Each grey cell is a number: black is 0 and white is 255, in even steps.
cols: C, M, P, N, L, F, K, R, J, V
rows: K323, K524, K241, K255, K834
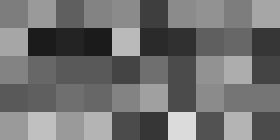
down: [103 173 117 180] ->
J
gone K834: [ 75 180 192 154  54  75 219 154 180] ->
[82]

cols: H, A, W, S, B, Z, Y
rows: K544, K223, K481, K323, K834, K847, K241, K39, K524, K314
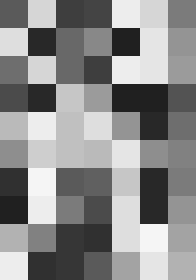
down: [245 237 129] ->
A
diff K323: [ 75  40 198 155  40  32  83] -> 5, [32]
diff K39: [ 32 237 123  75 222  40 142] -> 7, [148]
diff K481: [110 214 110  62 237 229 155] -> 3, [104]

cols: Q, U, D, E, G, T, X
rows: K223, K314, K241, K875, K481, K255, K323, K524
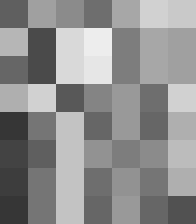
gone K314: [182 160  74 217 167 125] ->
[237]
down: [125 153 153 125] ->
G
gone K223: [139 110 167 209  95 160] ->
[201]
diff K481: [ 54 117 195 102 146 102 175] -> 5, [153]
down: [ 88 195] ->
D
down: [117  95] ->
U

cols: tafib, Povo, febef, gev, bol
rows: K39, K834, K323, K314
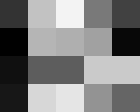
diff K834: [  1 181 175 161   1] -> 5, [8]
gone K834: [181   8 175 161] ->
[1]

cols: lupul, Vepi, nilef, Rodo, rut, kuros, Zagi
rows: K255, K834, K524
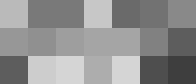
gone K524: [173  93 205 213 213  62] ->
[78]
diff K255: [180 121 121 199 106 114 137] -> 1, [186]
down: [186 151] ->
lupul
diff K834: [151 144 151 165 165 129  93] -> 3, [158]
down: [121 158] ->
nilef
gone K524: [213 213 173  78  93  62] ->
[205]
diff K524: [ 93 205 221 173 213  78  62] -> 3, [213]

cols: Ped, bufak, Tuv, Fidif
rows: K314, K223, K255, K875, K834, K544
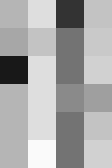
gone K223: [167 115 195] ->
[201]
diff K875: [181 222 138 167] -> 4, [159]

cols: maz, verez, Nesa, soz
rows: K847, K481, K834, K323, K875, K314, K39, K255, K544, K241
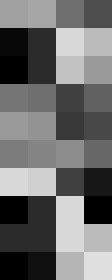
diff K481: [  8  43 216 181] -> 4, [187]
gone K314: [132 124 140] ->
[103]
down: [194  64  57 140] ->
Nesa
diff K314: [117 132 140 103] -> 1, [124]

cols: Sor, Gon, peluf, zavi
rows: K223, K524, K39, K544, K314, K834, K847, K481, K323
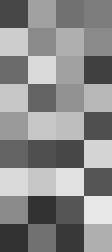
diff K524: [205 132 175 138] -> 2, [138]
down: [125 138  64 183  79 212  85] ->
zavi
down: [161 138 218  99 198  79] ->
Gon
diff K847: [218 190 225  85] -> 2, [198]

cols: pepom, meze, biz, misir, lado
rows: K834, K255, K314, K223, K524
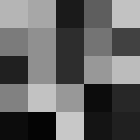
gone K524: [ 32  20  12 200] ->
[4]
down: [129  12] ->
pepom
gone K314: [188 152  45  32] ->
[144]
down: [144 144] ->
meze
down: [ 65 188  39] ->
lado
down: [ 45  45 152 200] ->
biz
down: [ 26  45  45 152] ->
biz

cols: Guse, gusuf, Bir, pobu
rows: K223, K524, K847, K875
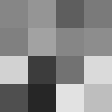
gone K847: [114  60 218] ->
[210]
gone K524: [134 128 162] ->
[141]
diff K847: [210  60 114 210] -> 4, [218]

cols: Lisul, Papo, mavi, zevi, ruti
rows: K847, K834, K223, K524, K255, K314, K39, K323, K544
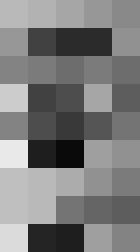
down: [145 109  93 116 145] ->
ruti
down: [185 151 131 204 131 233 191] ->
Lisul

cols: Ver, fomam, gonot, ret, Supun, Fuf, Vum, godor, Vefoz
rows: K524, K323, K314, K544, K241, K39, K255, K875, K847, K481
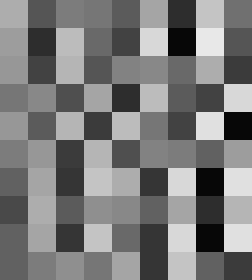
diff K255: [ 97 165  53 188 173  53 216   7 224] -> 4, [196]
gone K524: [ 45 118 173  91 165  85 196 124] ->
[112]
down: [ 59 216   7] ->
Vefoz
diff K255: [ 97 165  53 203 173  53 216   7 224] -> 4, [196]
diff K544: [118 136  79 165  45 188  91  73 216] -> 8, [66]

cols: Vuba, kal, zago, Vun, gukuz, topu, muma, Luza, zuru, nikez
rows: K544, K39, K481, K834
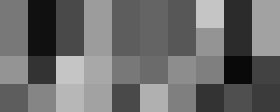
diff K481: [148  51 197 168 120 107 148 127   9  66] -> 7, [141]
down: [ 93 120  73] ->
gukuz
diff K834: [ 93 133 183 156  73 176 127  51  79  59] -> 4, [162]
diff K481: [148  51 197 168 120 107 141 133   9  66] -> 8, [127]
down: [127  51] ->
Luza
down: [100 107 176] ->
topu
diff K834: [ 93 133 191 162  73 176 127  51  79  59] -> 3, [183]

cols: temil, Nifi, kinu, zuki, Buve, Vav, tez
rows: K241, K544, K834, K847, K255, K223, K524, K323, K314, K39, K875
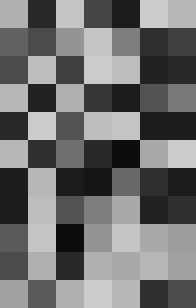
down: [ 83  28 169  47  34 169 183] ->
Vav
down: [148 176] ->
zuki
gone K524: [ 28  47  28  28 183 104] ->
[21]
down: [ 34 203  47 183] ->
Nifi

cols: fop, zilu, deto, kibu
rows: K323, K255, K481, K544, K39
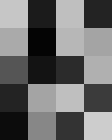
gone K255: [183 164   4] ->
[170]
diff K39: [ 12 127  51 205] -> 2, [135]
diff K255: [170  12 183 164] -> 2, [4]

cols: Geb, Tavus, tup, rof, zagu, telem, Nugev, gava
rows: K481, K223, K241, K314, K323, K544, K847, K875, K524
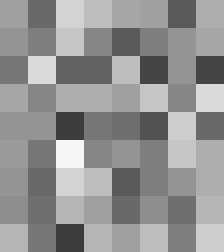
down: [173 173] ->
gava
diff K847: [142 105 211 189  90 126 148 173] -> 1, [148]
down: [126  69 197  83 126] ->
telem
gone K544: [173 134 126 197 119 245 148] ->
[154]
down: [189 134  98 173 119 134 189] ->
rof
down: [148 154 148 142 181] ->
Geb

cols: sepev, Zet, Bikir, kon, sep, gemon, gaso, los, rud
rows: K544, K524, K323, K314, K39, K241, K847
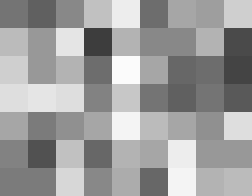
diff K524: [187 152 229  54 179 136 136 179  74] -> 4, [61]
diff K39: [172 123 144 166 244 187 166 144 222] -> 1, [166]
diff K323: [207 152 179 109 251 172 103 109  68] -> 6, [166]
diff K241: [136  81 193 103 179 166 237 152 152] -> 1, [130]
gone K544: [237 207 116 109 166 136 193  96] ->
[158]
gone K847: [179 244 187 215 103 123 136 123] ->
[172]

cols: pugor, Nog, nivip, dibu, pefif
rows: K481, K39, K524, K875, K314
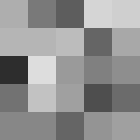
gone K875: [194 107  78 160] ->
[114]
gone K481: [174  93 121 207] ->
[213]
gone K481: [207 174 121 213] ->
[93]
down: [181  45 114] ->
pugor

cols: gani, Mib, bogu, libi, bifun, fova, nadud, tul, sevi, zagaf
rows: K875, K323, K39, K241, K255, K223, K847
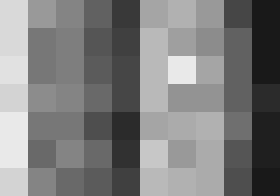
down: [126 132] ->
bogu
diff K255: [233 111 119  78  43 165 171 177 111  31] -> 2, [119]
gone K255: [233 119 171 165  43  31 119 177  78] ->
[111]
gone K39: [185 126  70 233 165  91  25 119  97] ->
[225]
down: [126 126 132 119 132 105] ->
bogu

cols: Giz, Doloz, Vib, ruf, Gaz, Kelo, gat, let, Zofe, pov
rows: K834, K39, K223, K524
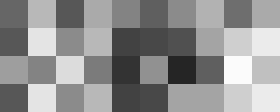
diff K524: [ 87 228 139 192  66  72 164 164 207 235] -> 4, [184]
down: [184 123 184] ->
ruf
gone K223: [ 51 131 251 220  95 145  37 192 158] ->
[123]

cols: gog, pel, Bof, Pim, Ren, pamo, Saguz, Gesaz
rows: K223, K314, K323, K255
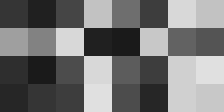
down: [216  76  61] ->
Bof
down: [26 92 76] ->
Ren
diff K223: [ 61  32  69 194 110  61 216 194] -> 1, [53]
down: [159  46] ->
gog
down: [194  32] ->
Pim

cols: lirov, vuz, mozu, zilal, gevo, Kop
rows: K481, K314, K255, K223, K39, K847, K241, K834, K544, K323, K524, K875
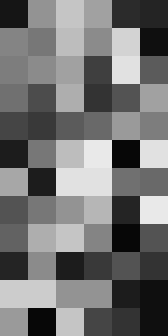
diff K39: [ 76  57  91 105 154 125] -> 1, [69]
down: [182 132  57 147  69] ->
zilal

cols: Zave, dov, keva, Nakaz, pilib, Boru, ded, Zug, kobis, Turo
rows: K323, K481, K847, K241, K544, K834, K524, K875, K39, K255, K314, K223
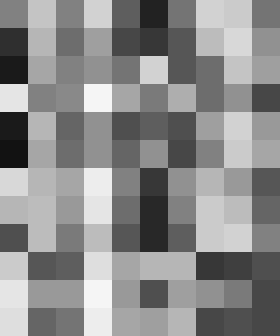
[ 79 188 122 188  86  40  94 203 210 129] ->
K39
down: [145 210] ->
kobis
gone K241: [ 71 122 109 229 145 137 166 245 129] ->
[174]
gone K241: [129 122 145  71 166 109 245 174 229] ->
[137]
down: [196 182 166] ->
dov
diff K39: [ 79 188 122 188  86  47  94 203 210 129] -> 6, [40]

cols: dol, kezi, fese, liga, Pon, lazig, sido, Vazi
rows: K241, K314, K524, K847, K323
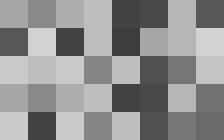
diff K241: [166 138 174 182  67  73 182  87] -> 4, [190]
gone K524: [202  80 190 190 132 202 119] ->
[196]

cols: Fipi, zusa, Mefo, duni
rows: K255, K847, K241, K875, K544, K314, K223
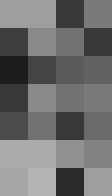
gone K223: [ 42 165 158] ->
[179]
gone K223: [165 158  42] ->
[179]
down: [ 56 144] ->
Mefo
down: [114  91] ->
Mefo
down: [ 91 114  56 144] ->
Mefo
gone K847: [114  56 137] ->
[62]
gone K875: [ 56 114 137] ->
[122]

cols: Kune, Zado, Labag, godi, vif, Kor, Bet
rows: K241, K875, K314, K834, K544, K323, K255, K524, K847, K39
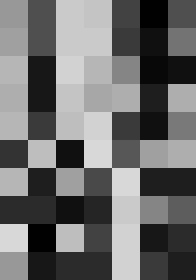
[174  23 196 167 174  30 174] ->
K834
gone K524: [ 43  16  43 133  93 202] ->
[37]
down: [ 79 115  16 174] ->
Bet
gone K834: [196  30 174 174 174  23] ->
[167]
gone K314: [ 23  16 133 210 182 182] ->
[8]
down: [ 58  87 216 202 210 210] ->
vif

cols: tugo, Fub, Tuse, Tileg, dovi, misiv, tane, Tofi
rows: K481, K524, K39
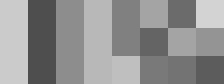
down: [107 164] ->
tane
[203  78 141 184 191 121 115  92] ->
K39

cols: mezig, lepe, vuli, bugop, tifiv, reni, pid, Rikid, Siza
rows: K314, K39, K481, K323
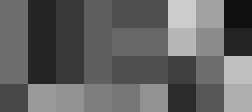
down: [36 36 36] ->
lepe
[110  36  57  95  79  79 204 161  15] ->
K314

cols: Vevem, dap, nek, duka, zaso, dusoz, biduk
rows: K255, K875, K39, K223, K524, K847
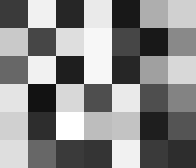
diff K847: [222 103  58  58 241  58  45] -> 4, [52]
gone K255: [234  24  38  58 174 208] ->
[241]
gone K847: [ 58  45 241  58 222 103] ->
[52]
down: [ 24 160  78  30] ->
dusoz

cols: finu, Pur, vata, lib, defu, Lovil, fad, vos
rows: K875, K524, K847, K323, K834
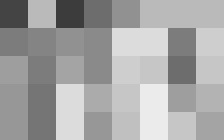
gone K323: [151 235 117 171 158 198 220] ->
[179]
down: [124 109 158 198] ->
fad
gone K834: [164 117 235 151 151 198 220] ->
[192]
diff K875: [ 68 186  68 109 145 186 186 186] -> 3, [60]
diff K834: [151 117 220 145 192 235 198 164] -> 4, [151]
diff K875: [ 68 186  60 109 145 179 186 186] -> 6, [186]

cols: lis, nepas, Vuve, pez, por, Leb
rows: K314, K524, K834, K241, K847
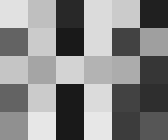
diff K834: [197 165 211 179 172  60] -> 6, [54]
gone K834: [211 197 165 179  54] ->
[172]
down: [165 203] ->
nepas

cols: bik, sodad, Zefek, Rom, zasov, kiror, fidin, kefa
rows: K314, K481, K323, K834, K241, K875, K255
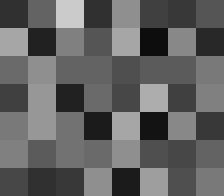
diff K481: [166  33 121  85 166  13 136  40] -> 3, [128]
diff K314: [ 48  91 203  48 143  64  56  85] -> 2, [99]
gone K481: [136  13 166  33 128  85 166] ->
[40]

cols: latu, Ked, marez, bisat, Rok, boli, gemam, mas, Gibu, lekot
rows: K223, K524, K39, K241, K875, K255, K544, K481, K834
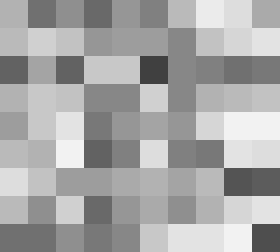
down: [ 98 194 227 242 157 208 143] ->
marez
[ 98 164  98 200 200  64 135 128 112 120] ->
K39
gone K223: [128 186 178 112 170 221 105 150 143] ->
[235]
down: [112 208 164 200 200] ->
Ked

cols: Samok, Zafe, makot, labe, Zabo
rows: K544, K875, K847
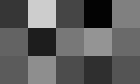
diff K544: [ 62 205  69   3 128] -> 1, [54]
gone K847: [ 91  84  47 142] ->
[76]

